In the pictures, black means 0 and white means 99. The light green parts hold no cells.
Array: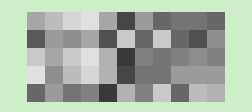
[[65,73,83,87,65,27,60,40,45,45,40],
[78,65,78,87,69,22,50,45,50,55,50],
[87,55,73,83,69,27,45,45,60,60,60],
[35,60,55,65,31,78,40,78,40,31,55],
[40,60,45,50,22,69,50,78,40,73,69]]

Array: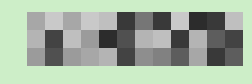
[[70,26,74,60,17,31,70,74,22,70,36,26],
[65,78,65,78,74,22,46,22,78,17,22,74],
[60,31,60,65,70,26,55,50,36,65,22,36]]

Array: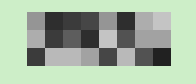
[[23,72,72,63,27,72,32,13],
[67,23,36,18,76,32,63,63],
[58,18,23,27,58,18,67,76]]

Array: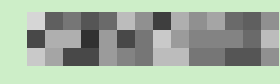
[[28,68,68,19,60,28,46,78,60,51,51,51,41,73],
[83,37,46,33,41,73,56,24,68,56,64,41,37,56],
[78,64,28,28,60,51,46,73,73,46,46,33,33,56]]

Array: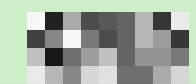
[[25,52,96,47,30,39,71,61,21],
[96,13,66,30,34,39,71,21,91],
[91,71,52,83,87,43,43,66,83],
[75,9,43,61,75,39,57,57,47]]

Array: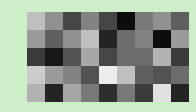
[[69,14,65,47,18,47,23,87,14],
[60,37,56,74,14,42,51,5,60],
[79,60,51,32,92,74,37,32,42],
[23,9,32,65,27,42,42,69,23],
[74,56,27,51,27,5,47,56,37]]

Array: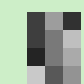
[[24,47,74],
[14,47,66],
[78,34,57],
[24,61,19]]
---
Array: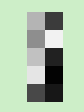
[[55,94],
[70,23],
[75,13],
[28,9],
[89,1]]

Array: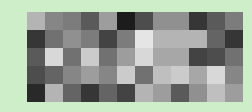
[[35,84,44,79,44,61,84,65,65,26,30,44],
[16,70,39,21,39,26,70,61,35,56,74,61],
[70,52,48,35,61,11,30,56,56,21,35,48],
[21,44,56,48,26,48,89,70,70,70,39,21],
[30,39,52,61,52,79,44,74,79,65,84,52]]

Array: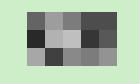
[[16,69,74,21,34],
[39,61,48,30,30],
[65,25,53,48,57]]

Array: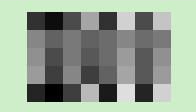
[[52,38,47,38,42,52,42,47],
[56,29,47,34,42,60,34,56],
[60,24,52,24,38,64,34,60],
[19,5,29,64,19,81,29,76],
[14,0,24,72,10,86,14,81]]

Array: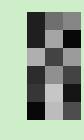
[[21,77,8],
[3,73,30],
[12,64,3],
[17,56,26],
[12,43,52],
[68,26,60]]

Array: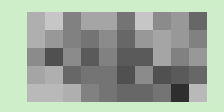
[[68,77,50,64,64,45,77,54,59,40],
[72,72,68,50,45,40,40,45,18,72],
[64,68,40,45,45,31,54,31,35,40],
[68,59,50,45,54,40,59,64,59,50],
[54,31,54,35,50,35,35,64,50,59]]

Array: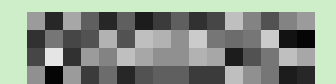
[[27,89,19,60,51,74,65,56,56,69,65,11,32,46,74,65],
[19,46,27,32,69,32,74,69,56,79,46,42,46,79,7,2],
[60,15,65,37,15,37,11,23,37,19,27,74,51,32,51,60],
[56,2,60,23,42,15,32,37,37,23,23,74,56,46,11,15]]
